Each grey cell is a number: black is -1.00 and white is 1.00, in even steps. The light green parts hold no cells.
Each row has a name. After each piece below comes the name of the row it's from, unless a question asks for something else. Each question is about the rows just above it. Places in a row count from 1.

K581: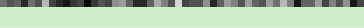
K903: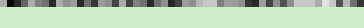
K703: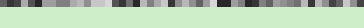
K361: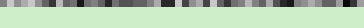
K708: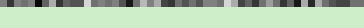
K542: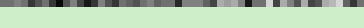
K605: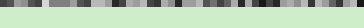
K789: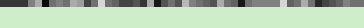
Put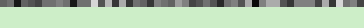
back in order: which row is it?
K542
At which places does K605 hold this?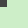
1 6 13 18 22 32 37 39
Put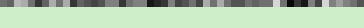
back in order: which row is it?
K708

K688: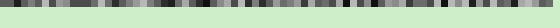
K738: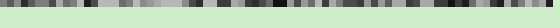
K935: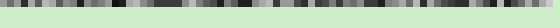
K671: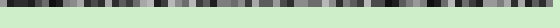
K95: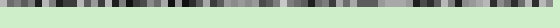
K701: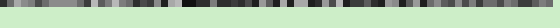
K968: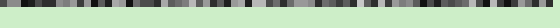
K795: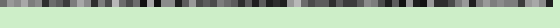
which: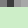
K795
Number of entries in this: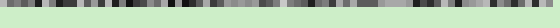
79
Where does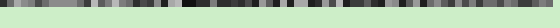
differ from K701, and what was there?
65, [-0.41]
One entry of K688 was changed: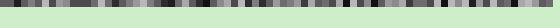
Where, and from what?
74, [-0.76]

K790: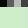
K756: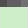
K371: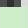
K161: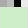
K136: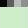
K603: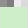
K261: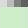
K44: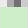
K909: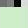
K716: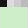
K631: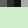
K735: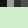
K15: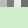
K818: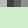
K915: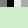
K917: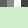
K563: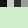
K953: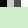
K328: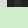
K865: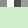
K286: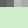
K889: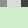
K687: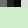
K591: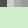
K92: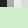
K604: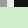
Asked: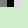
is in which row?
K909
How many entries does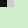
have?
2
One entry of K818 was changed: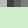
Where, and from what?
4, [0.12]
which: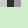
K563

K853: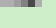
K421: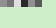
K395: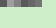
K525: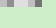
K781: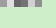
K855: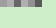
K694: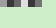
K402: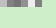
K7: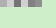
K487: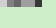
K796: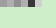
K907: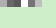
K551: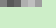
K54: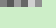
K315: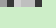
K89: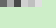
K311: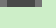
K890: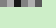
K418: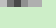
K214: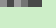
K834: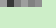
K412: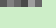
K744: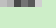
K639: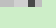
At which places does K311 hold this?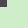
2 3 4 5
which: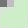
K907

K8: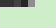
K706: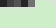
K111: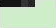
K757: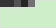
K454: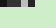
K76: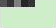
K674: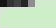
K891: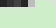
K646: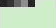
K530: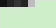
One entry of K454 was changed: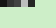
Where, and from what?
3, [-0.59]
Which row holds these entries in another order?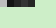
K530
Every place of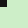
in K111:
1 2 3
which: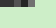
K757

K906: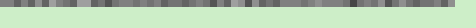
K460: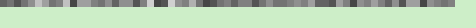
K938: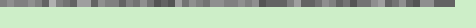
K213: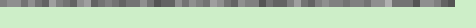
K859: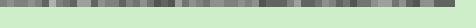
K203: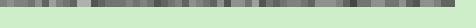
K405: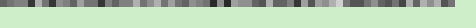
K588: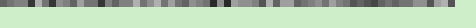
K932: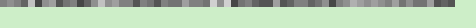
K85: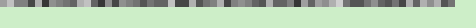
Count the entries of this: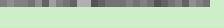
30
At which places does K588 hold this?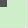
38 51 53 62 65
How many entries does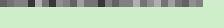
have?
29
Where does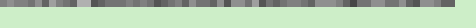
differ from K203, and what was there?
29, [0.00]
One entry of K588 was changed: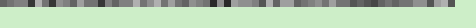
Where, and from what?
49, [0.00]
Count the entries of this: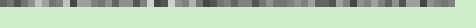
65
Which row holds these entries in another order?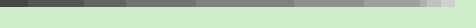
K932

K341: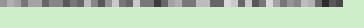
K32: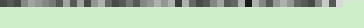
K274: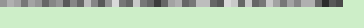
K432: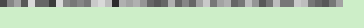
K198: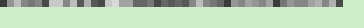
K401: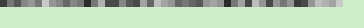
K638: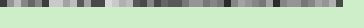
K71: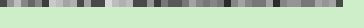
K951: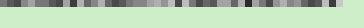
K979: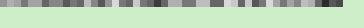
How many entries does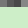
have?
4
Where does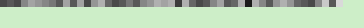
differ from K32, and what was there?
24, [0.17]
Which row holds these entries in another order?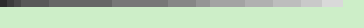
K979

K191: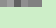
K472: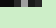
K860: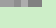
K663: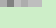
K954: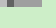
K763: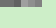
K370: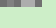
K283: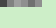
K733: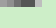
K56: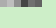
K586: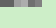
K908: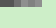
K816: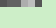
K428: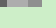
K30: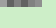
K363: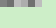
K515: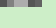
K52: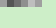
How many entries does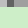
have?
4
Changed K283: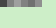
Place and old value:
4, [0.12]
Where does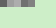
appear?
K586
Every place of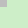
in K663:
3 5 6
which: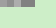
K860

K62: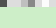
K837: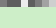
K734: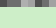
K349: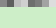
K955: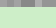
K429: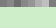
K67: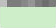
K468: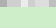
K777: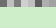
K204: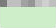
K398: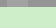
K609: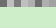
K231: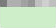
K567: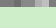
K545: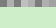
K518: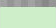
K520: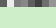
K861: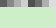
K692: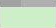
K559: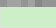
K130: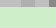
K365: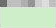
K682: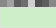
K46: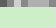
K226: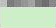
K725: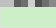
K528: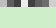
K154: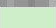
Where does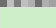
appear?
K609
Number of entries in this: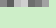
7
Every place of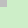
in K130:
1 2 3 6 7
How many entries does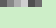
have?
6
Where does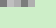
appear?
K545

